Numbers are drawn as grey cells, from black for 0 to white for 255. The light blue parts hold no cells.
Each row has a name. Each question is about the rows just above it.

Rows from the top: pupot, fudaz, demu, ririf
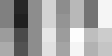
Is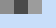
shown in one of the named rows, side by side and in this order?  no
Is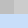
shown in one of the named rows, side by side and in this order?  yes
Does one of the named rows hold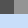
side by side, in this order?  no
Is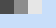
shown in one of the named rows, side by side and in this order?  yes
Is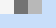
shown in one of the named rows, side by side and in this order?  no
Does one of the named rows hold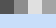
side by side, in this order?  yes

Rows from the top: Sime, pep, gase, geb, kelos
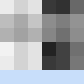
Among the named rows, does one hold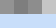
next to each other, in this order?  no
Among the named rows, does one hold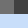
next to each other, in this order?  no
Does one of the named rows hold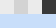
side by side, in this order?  no
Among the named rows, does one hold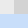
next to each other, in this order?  yes
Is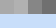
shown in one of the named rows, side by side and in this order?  no

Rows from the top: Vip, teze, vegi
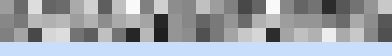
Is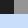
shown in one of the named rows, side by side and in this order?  yes
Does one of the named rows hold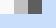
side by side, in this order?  no
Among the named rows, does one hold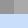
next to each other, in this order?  no
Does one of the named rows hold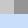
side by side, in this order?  no
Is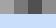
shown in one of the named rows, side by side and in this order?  no

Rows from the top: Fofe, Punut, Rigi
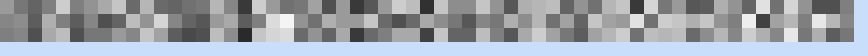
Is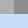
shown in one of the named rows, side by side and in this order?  yes
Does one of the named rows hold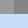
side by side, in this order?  yes

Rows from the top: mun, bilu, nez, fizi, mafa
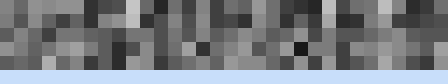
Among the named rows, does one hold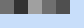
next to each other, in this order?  no
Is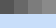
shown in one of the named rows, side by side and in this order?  yes
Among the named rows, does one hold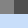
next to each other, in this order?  yes
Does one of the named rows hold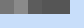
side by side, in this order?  no
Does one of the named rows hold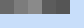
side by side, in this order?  yes
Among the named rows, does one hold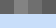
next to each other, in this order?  no

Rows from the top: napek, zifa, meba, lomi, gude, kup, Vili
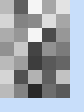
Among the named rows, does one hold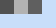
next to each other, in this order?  yes
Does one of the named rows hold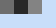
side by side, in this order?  no
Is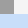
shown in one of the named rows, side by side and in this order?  no
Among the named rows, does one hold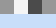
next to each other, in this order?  yes

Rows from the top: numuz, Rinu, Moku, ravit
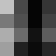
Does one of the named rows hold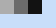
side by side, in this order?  yes
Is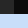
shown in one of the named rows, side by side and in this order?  no
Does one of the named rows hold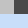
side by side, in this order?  yes
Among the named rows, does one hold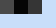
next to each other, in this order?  yes
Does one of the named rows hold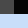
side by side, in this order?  yes
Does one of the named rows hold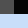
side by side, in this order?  yes
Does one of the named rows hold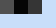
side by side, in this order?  no

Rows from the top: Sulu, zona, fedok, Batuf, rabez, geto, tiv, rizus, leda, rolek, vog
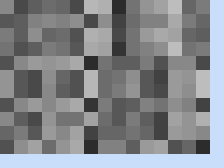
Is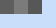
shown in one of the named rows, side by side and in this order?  no
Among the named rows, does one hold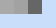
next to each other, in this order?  yes
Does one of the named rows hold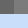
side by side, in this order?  yes
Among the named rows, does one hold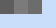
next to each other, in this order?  no
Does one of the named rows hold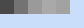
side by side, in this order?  yes
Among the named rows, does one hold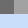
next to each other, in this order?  no

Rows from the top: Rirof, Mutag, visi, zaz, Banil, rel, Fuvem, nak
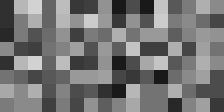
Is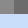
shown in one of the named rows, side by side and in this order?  yes
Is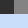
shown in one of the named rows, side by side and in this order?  no

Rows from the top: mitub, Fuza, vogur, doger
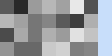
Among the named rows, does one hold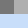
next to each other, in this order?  yes
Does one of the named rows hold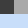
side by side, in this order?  no
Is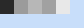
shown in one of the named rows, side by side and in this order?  yes
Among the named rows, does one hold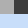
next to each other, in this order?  no
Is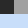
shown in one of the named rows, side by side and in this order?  no
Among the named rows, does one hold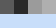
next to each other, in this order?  no
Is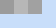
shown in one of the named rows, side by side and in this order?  yes

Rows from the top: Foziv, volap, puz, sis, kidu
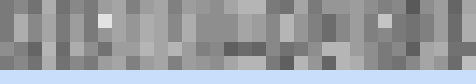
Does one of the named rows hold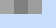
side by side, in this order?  yes
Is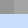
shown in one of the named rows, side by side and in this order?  yes

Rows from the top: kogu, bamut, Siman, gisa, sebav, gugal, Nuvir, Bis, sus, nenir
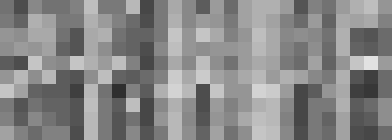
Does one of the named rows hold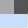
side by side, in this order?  no
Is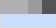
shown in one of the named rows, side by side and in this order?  yes
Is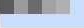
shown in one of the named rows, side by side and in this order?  yes
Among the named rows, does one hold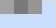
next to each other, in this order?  no
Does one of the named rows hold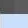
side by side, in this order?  yes
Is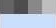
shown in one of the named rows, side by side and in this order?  yes

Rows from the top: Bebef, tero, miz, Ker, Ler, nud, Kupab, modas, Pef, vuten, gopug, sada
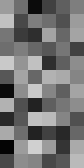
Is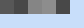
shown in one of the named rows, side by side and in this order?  no
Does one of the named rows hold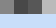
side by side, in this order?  yes
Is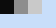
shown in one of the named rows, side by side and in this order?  yes
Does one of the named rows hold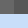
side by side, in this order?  yes
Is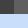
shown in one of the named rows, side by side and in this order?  yes
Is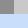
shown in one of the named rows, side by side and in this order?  yes
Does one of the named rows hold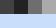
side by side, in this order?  no

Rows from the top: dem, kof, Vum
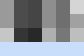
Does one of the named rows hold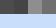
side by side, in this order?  yes
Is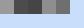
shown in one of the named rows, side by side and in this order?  yes

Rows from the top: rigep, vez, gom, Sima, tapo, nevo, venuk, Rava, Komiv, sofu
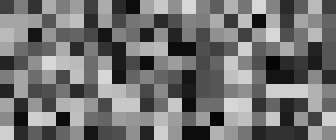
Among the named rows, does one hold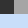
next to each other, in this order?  no
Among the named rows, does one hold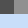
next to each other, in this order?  yes
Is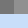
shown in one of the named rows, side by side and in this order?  no
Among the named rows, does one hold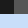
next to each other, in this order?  yes
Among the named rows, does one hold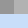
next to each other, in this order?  no
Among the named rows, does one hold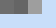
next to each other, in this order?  yes

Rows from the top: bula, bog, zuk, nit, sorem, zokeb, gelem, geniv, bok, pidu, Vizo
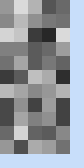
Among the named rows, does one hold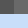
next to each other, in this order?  yes
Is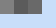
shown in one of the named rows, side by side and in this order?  yes
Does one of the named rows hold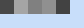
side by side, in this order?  yes
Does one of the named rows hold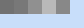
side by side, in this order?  no
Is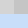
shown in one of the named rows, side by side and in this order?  yes
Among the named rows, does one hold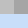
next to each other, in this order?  no

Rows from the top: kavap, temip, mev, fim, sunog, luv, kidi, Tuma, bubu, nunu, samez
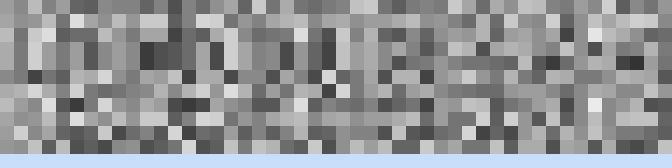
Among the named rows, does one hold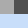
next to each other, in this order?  yes
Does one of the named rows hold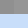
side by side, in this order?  yes
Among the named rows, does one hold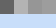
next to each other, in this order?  no
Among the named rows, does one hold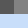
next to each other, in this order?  no
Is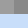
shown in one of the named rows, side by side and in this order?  yes
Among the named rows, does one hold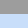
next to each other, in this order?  yes
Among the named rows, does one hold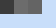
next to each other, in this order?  no

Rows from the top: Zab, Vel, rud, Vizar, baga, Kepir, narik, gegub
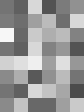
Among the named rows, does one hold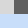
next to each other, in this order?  no
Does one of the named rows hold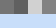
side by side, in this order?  no
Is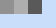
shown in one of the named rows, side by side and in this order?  no
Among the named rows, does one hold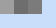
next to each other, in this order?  no
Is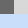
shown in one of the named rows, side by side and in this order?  no
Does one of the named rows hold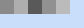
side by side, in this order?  yes
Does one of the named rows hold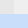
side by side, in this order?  no

